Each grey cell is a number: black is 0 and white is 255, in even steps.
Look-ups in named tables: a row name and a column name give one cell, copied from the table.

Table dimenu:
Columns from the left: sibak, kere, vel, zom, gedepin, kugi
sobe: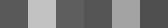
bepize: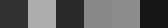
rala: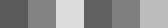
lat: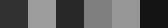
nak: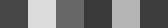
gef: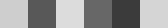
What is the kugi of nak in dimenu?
61
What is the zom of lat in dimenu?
127
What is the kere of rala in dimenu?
131
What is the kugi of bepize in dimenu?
22
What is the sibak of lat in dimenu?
49
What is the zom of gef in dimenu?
103
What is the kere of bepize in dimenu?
173
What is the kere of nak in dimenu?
219
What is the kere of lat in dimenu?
156

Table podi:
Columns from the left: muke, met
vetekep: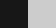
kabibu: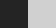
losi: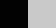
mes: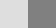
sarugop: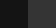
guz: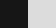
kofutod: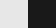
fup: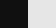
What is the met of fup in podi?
230
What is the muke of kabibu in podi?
36
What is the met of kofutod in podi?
25
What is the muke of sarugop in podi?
20
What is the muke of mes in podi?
222
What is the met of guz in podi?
220
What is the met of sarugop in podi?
52
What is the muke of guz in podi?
22
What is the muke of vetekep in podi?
23
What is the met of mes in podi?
128
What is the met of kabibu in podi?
208
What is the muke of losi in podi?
2
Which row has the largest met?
fup

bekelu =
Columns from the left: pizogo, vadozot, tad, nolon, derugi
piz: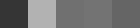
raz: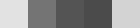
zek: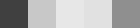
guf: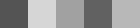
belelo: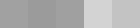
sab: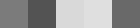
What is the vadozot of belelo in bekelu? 155
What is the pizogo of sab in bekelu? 123
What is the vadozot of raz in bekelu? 116
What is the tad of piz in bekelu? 112
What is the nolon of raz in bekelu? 75
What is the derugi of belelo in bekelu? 195
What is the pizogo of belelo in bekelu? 161
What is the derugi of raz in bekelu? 211
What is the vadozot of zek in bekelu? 200
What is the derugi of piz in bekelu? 101
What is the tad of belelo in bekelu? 160
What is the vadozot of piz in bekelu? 178
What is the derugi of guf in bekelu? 184
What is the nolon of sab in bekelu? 223
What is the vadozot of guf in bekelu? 214
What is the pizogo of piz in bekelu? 53
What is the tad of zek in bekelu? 231
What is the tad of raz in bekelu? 84

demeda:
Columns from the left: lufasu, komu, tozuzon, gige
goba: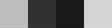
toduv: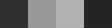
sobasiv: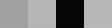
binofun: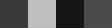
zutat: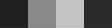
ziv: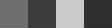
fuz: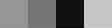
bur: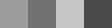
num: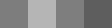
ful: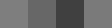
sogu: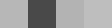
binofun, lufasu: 57
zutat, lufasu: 33
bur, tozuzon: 197
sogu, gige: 190
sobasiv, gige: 184
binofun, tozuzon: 21
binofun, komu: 191
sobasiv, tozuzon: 6
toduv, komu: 152
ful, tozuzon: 64
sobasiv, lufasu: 160
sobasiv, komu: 181
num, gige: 94
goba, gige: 211
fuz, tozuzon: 17
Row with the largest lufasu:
goba

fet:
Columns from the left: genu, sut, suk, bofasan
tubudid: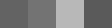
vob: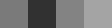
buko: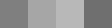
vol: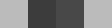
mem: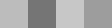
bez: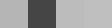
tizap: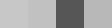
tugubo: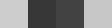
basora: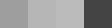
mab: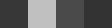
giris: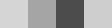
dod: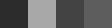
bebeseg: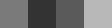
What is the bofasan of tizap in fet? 184
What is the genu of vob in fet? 122
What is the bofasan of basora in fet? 68
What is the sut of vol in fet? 60
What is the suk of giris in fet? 76
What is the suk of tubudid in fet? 184
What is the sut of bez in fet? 69
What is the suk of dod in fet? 67
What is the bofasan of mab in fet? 51
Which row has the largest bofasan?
giris

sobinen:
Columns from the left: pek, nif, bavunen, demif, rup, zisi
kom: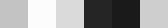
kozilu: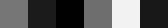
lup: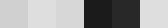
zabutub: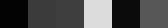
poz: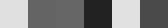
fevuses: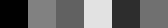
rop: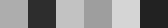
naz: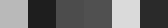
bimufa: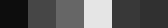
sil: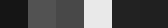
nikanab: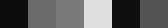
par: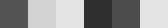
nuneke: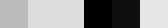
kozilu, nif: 27
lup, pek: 208
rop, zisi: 34
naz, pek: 185
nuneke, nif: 221
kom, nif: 252
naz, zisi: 42
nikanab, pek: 13
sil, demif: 233

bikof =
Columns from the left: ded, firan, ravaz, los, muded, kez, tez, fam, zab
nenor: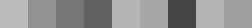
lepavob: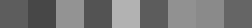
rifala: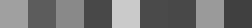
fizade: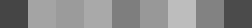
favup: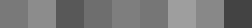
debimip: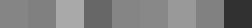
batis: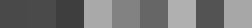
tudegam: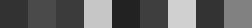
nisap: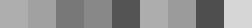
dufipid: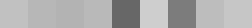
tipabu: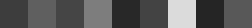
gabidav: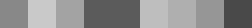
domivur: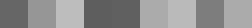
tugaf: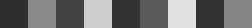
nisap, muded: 84
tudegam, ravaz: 59
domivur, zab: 171
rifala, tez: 72
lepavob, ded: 93
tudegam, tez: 208
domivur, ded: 102
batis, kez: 102
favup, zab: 67
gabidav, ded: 136

